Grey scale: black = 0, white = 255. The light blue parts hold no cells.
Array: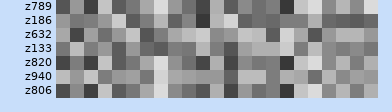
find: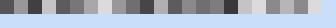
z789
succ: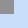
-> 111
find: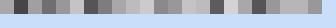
z632
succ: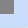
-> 56
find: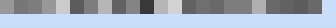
z186
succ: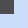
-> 138

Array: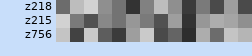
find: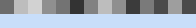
z218
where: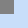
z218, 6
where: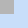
z756, 13

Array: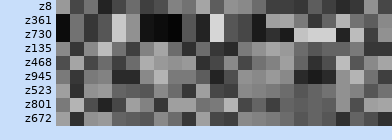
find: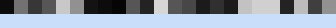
z730
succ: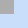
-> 153

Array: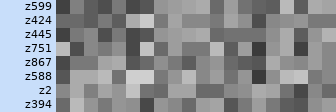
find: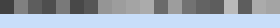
z599
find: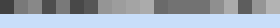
z445
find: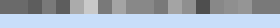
z424
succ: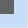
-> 93
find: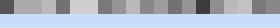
z588
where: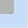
z445, 19

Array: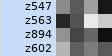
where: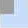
z547, 2
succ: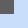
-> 125
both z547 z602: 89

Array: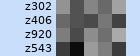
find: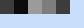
z543
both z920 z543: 125
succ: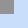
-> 82
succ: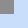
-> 111

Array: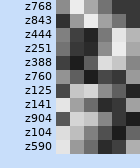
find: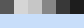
z904
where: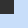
z843, 0
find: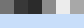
z251
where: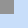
z760, 0
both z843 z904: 56

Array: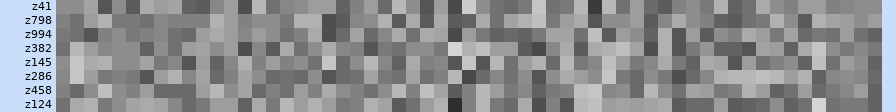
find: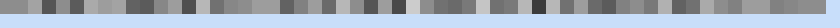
z41
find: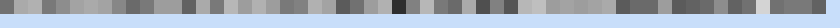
z124
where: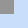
z382, 46
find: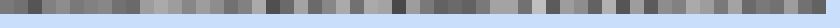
z994

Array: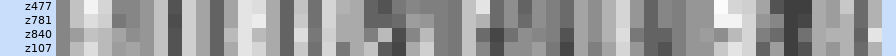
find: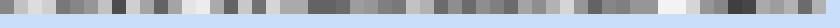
z781
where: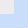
z781, 14
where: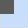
z107, 23

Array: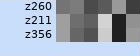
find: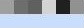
z211
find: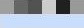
z356
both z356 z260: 153
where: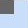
z356, 1
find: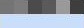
z260

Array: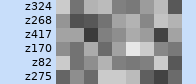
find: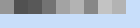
z268
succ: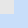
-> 203
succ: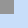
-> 81
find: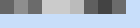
z275
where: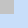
z268, 7

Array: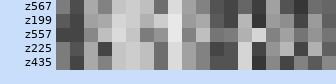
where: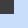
z567, 14
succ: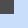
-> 169
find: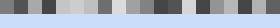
z225
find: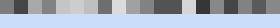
z435

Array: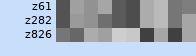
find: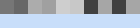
z826
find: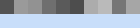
z282
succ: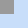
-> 146

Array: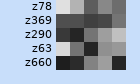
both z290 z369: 116
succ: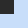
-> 130
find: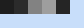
z660

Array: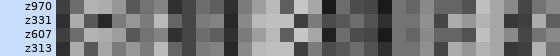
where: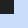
z607, 19
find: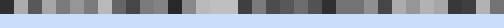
z313

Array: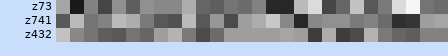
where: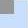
z741, 11
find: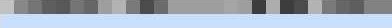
z432
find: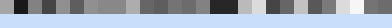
z73

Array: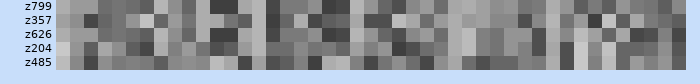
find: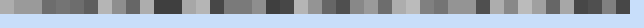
z626
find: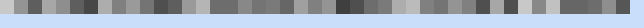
z204

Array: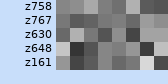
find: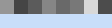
z161
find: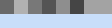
z630
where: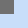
z758, 4
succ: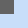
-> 120
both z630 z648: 84

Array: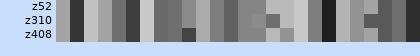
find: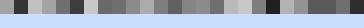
z310
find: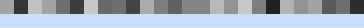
z408

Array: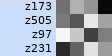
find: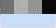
z173
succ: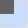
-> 225

